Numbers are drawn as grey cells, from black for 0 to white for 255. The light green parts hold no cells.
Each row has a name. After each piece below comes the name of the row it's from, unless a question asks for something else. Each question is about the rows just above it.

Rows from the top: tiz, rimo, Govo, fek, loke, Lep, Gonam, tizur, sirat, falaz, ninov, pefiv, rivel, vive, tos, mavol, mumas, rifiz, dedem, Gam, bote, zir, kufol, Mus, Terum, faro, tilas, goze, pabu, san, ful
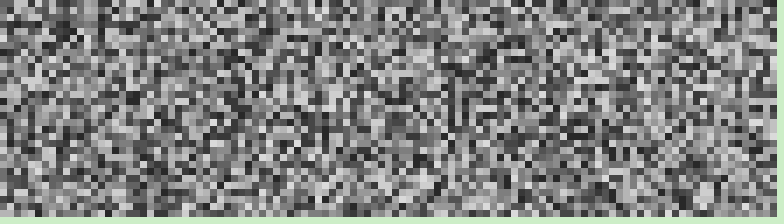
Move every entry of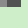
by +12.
[151  94  94]
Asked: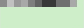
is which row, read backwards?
Gonam
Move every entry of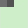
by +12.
[123  94]
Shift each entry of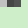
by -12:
[181  58  70]

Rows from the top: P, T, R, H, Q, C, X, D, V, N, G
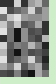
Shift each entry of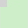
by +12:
[223]
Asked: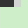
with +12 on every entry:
[ 62  62 223]

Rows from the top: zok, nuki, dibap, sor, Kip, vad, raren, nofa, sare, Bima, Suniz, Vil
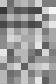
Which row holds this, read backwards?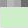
zok
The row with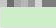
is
zok
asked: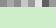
raren

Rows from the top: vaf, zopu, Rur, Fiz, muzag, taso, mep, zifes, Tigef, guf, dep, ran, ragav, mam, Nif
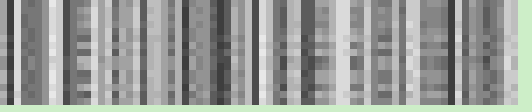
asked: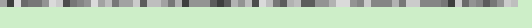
Rur
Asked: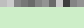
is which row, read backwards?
muzag
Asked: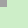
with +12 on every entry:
[174]
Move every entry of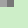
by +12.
[174 131]

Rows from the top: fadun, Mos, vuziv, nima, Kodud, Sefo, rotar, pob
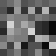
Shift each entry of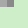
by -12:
[156 125]
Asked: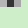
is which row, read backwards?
Mos
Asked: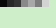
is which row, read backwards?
nima
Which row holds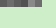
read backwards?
fadun
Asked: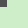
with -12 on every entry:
[69]

